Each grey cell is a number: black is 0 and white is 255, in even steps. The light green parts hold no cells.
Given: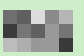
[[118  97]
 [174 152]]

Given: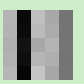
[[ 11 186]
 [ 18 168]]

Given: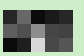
[[ 79 141]
 [ 30 216]]

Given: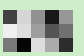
[[221 158]
 [  5 221]]

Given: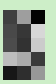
[[ 55 215]
 [ 50 203]]

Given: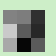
[[91 40]
 [ 6 90]]

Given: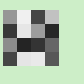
[[230 156]
 [ 36  52]]

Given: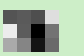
[[ 92   0]
 [133  20]]
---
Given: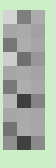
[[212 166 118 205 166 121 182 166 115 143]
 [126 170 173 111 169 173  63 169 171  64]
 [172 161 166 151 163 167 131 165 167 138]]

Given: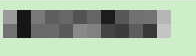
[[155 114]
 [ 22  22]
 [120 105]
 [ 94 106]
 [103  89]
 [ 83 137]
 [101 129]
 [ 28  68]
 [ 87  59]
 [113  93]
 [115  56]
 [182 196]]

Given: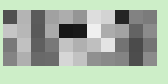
[[ 80 197 121 132]
 [180 183 193 175]
 [ 91  89  95 105]
 [161 170 120 107]
 [173  22 195 214]
 [149  25 176 194]
 [221 239 191 144]
 [211 172 228 137]
 [ 37 163 115 132]
 [130  99  75  77]
 [123 139 116 139]]

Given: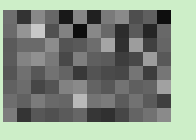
[[110 107  90  91  85  97 110 124]
 [ 51 148 106 131 112 108  97  52]
 [136 200 106 145  87  70 123  87]
 [103  80 140 121 114  84 105  80]
 [ 24 130  84  72 100 130 102  90]
 [134  13  89 127  56 138 185 102]
 [ 32 136 109  95  83  99 116  54]
 [122 104 165  91  74  87 123  48]
 [138  44  48  61  71 115  91  70]
 [ 78  90 157  72 117  95 114 100]
 [ 95  37  64 157  61 100  90 114]
 [ 14 104 101  88 118 161  63 138]]

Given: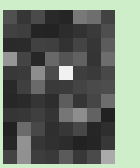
[[ 80  65  42 150  56  41  39  53  34  39  67]
 [ 54  62  43  68  58  63  42  55 107 146 145]
 [ 74  36  65  39 141 106  53  63  72  54  61]
 [ 41  35  63 104  75  58  45  52  47  48  57]
 [ 37  44  50  84 241  59  93 118  55  44  90]
 [120  50  68  97  62  68  53 141  71  34  56]
 [110  58  54  52  58  74  70  98  38  37  74]
 [ 66  78  92 109  72  77 109  33  46  55 170]]

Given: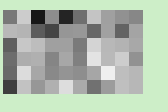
[[120 184  95 109 105  62]
 [204 180 199 173 220 194]
 [ 23  92 189 176 167 151]
 [141  69 160 133 137 176]
 [ 36 150 160 167 148 221]
 [111 152 122 128 142 170]
 [196 103 212 227 166 113]
 [160 161 184 185 239 156]
 [145  99 179 205 190 191]
 [135 164 168 146 183 183]]

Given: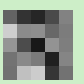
[[ 99 206 149 115 113]
 [ 51 139  76 137 192]
 [ 38 142  24 123 204]
 [ 74 104 147  32  53]
 [130 124 126 133 114]]
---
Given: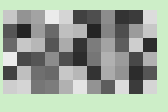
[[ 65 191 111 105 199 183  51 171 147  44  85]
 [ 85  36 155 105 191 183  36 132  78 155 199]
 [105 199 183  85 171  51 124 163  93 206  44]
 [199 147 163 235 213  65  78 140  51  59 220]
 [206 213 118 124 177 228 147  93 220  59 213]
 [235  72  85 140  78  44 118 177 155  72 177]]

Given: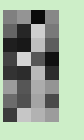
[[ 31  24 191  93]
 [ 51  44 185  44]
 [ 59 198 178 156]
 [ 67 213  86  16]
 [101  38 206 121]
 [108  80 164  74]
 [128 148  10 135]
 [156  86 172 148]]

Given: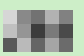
[[ 89 186 101 165 107]
 [192 149  60 122  74]
 [214 137 114 178 129]]

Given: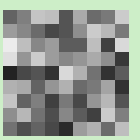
[[ 35  72  84  50 217 177 114  50  92]
 [ 99 127 196 190  84 170 107 121 203]
 [114  78  99  72  43 156 177 107 190]
 [142 183 114  78 135  92  64 203 127]
 [156 135 107  72  84 142 203 183 121]
 [177 170  99 149 177 107 121 164  50]
 [196  99 127  64 121  72 149 183  84]
 [223 149 203 156 135 149 170 142  56]
 [236 190 135 156  92  92 190  64 217]]

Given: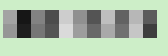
[[150  30 118  84 218 157 104 169 112 198  62]
 [163  22 130  76 205 144  84 190  98 183  92]]

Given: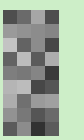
[[ 78 106 166  78]
 [ 91 140  50  91]
 [ 99 188  91 173]
 [126 120 133  58]
 [146 120  85 106]
 [154 146 140 133]
 [173 112 154 160]
 [181 188  71  85]
 [195  99 140  71]]
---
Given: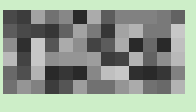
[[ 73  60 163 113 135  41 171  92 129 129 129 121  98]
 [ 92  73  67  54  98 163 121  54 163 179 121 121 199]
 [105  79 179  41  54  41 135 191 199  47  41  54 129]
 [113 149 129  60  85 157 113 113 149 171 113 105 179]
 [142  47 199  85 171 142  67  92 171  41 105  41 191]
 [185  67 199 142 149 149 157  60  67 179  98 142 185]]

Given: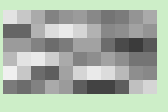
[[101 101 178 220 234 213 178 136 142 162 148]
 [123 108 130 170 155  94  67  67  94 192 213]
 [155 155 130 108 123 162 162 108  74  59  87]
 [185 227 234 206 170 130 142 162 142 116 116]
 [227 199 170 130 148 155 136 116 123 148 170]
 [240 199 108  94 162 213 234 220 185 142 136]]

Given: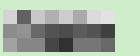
[[140 146 104  83  76  91  83  64]
 [162 134 134  70  49 118 118 104]
 [212  97 199 176 205 170 219 226]]

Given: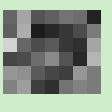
[[ 70  76 109 138  84  40 181]
 [ 96 173  27  40  55  76 123]
 [102 165  84  96 115 109  34]
 [130 158  62  47 115 130 123]
 [150 144  90  70  62 150 123]
 [210 102  76  90  55  47 165]]

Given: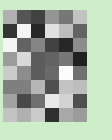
[[ 53 245  39 224 189  99]
 [127 127 182  79 195 189]
 [155 217  92  99 119  32]
 [162  73 112 232 211  79]
 [176  85  66 149 119 195]
 [195 176 203  47 168 155]
 [203 141  92 106 252 112]
 [245  99 133  66  39 141]]

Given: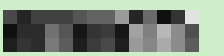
[[ 16  44  44 113  85  22  52  59  22 162 128 184 140  79]
 [ 30  52  44 121  92  30  59  73  30 154 134 170 140  92]
 [ 73  37  65  65  65  85  99  99 154  37 106  16  52 226]]

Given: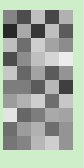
[[ 40 169  55 191  91]
 [ 77 140 191 213 236]
 [110 156 177 110 148]
 [118 132 183 206 148]
 [125 125  91 183  63]
 [132  77 191  71 177]
 [156 177 206 110 199]
 [191 110 206 163 140]
 [199 103 163  91 148]
 [228 103 125 169 163]]

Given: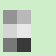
[[120  57]
 [147 184]
 [212 232]]
